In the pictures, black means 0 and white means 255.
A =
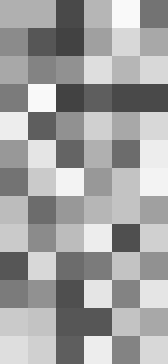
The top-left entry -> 176
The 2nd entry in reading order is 176
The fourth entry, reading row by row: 182
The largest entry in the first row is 249
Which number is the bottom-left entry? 222
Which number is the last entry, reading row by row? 216
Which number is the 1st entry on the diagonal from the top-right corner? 115
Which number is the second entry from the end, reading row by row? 131
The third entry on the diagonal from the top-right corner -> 222
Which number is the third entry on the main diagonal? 145
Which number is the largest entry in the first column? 237
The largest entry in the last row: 237
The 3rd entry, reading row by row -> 73
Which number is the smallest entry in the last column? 73
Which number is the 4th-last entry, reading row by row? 94

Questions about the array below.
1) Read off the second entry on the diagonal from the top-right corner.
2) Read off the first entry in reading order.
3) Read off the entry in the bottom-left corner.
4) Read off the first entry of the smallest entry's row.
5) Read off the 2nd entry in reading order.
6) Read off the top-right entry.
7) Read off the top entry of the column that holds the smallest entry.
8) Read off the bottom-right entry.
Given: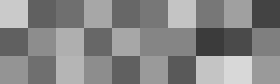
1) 74
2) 202
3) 148
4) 96
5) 96
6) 67
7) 119
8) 154

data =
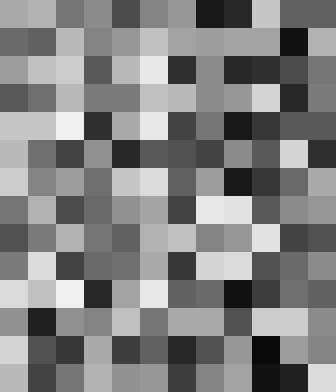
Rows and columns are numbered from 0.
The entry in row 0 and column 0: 170
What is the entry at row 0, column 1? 178
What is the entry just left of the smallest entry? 151
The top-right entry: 97
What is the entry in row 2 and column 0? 157
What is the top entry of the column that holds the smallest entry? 198
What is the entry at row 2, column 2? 204
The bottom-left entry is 185
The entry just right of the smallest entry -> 157
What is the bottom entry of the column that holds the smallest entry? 17
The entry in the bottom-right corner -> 219
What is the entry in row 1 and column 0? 105
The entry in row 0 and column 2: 117
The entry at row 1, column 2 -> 185
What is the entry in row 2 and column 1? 192

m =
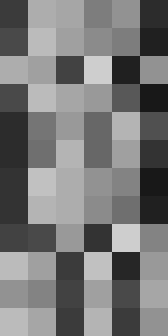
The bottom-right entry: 146
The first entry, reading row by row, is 59
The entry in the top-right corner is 44
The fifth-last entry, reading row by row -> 166
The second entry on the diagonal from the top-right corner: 125
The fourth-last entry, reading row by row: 59
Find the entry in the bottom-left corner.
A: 187
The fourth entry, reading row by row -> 125
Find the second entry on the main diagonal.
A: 187
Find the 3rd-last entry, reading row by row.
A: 180
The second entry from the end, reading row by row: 59
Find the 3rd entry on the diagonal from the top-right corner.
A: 206
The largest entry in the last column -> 166
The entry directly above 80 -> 24
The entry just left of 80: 180
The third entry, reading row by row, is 166
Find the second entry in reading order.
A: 173
